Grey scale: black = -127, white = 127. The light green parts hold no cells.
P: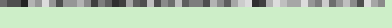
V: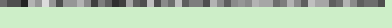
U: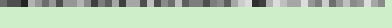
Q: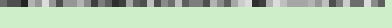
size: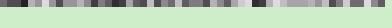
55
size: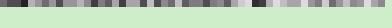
55
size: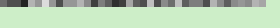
38
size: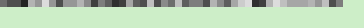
49
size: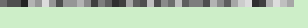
42

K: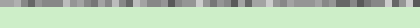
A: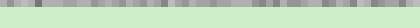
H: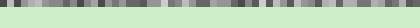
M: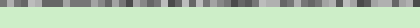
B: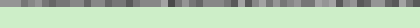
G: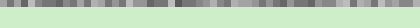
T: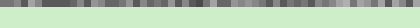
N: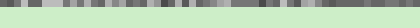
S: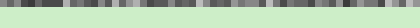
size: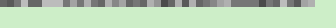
45
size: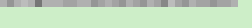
34
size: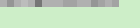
17
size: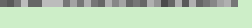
34
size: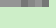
7

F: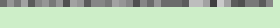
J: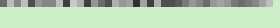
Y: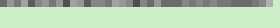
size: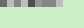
9
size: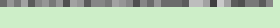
39
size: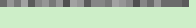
27
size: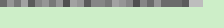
29
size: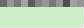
12
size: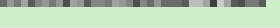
38

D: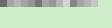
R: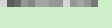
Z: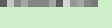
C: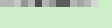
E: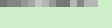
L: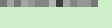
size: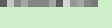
14
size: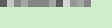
13
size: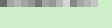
14
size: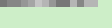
14
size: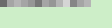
13

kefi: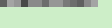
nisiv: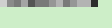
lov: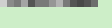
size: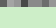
8
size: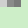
3

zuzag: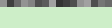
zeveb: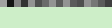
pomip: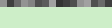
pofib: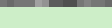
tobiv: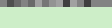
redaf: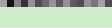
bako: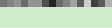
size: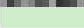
12
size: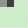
2

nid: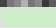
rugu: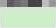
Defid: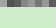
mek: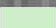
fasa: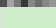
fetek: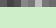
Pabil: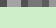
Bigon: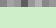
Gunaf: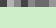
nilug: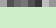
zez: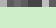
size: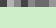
8
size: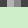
4
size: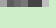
7
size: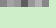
7

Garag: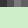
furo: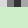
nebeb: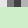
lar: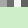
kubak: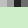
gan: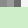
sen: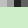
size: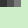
3
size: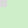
1
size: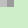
2
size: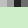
4

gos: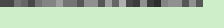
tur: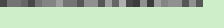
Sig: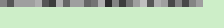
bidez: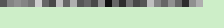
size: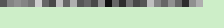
29
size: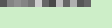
13
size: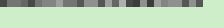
29
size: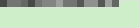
17
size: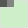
2
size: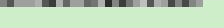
29

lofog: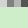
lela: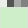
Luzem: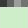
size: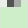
3
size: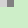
2
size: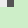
2

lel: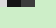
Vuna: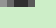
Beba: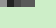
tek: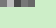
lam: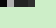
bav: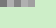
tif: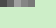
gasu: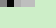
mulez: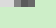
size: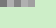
5
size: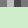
4
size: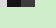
5
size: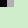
2
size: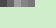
5

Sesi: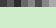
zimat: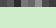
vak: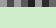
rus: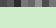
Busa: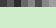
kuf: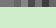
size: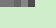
5
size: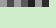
7
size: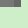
3

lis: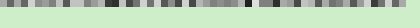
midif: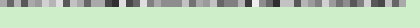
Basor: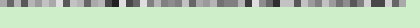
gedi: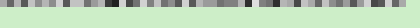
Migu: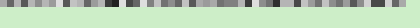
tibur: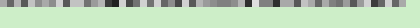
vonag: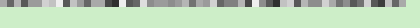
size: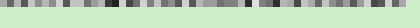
58
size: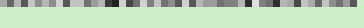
51
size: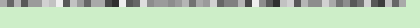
58

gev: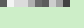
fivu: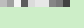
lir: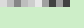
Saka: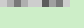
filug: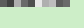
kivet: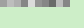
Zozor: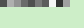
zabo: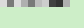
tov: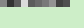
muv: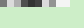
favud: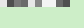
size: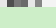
8
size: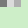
3
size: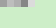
5
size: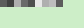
9
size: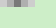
5
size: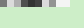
10

